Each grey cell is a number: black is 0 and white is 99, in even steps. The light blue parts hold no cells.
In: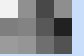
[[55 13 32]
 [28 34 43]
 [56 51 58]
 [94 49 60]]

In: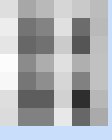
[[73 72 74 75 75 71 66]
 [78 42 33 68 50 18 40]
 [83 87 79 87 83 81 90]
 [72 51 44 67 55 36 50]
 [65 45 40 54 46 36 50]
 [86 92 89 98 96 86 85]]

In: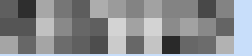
[[51 39 69]
 [28 53 42]
 [51 63 40]
 [51 54 16]
 [63 82 76]
 [51 63 40]
 [60 82 79]
 [67 37 30]
 [36 40 37]
 [46 53 42]
 [65 75 64]
 [18 33 40]
 [37 33 64]]

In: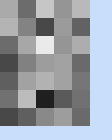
[[72 38 67 41 46 44 41]
 [58 60 58 63 63 35 61]
 [77 28 91 61 69 12 53]
 [42 51 65 50 63 73 37]
 [66 70 42 28 37 44 28]]

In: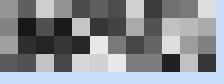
[[86 66 50 21]
 [47 72 61 75]
 [44 75 86 13]
 [23 32 39 48]
 [81 66 27 48]
 [30 26 47 90]
 [37 21 90 81]
 [29 77 15 84]
 [57 10 21 27]
 [80 31 14 76]
 [37  9 18 32]
 [58 51 62 35]]

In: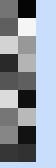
[[ 2 95 59 70 37  6 72  7 19]
 [45 37 82 16 33 85 46 52 21]]

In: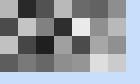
[[55 72 56 79]
 [38 56 65 86]
 [41 91 29 58]
 [72 18 62 55]
 [32 50 12 40]
 [16 76 27 47]
 [71 29 75 36]]

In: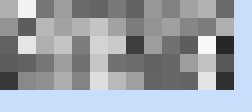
[[41 68 15 34 19]
 [69 48 96 75 88]
 [63 52 36 61 39]
 [50 62 44 40 40]
 [59 57 61 38 39]
 [38 48 24 42 62]
 [47 63 78 44 72]
 [39 76 82 77 86]
 [41 69 48 44 51]
 [61 63 76 61 67]
 [46 71 68 46 56]
 [94 36 89 38 53]
 [68 57 38 36 22]]

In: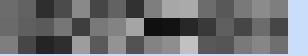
[[49 27 43]
 [54 42 52]
 [47 27 47]
 [34 37 33]
 [42 22 34]
 [66 15 75]
 [65  7 55]
 [49  6 51]
 [19 64 32]
 [38 51 57]
 [27 47 35]
 [53 24 61]
 [29 46 18]
 [18 35 14]
 [38 37 27]
 [42 41 49]]
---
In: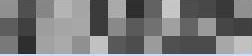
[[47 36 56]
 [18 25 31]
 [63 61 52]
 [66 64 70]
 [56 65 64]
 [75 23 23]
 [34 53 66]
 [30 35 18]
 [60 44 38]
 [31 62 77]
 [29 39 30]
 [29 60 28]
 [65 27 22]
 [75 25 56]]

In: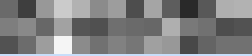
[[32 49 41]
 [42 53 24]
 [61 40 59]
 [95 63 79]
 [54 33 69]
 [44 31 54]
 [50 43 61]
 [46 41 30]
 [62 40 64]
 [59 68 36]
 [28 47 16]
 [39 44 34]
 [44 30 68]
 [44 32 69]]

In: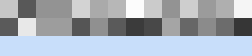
[[35 77]
 [90 34]
 [61 57]
 [61 57]
 [33 82]
 [56 66]
 [35 71]
 [23 98]
 [28 79]
 [64 57]
 [40 80]
 [54 60]
 [42 68]
 [21 95]]

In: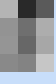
[[53 58 57 70]
 [51 40 43 16]
 [77 65 67 35]]

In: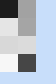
[[96 84 89 11]
 [27 85 64 63]]

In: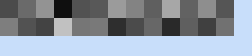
[[49 29]
 [32 41]
 [26 57]
 [75  6]
 [46 32]
 [47 34]
 [18 60]
 [29 51]
 [40 37]
 [16 65]
 [37 38]
 [25 55]
 [44 33]]

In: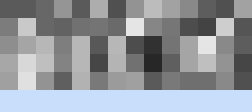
[[62 65 55 48 35]
 [87 84 64 78 35]
 [57 74 71 40 40]
 [37 51 49 38 58]
 [69 71 71 44 35]
 [47 27 34 45 67]
 [60 70 71 41 31]
 [62 44 30 89 57]
 [35 15 19 52 73]
 [47 37 45 46 63]
 [43 64 64 30 53]
 [43 74 89 26 36]
 [53 57 53 80 31]
 [31 27 36 33 63]]

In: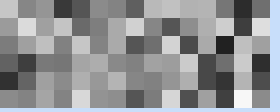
[[54 19 38 48 60 77]
 [51 39 24 62 85 52]
 [64 62 47 74 62 58]
 [51 54 46 50 76 22]
 [84 68 64 77 41 33]
 [57 59 67 51 49 54]
 [55 70 53 66 66 51]
 [33 52 50 33 81 37]
 [48 50 63 43 52 72]
 [83 58 61 82 33 75]
 [31 68 79 29 55 69]
 [62 28 28 66 68 70]
 [25 20 43 13 80 46]
 [96 70 79 74 24 17]
 [54 30 18 62 86 43]]
